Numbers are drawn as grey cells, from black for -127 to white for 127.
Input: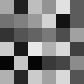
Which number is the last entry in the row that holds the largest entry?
-64
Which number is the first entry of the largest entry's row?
75
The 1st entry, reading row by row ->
41
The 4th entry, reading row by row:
19
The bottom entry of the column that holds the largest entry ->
75
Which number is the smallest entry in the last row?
-89
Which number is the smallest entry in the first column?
-122
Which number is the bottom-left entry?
49
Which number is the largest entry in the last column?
33
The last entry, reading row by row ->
-43
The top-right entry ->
-35
